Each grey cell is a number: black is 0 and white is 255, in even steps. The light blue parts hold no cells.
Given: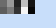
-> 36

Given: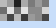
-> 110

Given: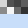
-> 66

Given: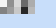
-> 215

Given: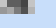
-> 94

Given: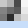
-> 89

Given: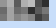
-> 107
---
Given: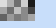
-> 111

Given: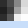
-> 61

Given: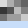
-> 84

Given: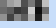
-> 93

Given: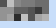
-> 147

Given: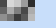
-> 172

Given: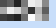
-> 238

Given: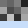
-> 76

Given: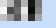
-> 76

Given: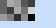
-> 62
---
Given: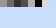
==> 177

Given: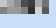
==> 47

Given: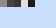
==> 54

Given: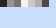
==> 201

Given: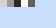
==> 43

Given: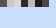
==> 186

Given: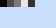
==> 121

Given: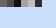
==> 164

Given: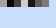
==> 24

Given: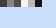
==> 244
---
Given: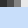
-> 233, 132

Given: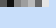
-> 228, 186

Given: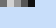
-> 210, 152

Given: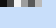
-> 243, 186

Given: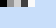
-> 249, 208

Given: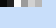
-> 251, 209

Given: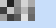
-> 224, 212

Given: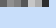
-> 198, 172

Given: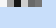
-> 246, 206
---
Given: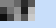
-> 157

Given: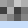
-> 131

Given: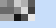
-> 19

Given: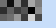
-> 60

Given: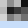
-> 126

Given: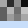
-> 155

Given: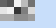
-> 141

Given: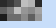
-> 138

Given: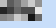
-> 174
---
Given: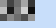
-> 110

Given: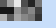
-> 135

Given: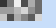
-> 133

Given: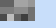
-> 99

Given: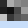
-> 57

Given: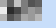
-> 168
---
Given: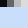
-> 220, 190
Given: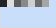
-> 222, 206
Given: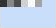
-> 249, 209
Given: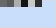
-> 201, 173
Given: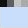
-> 197, 170
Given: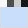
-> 247, 205
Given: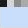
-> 213, 170
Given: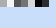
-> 244, 215
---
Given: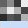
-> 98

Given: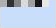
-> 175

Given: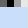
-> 100

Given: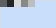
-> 95

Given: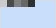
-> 203

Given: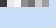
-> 60

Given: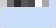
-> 208
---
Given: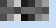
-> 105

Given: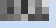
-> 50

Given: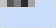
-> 127

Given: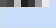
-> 31

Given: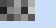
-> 148

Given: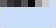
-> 82

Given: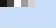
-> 249
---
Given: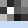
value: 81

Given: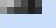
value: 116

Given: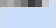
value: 144

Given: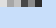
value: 194

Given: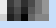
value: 88

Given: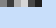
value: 177

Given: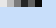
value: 123

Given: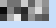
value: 115

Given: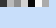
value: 142

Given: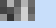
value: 95
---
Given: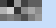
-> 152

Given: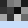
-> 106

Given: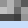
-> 148

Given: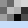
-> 76

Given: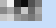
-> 152

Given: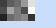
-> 51

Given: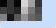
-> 88

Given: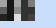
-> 64

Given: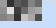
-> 78

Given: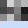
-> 55
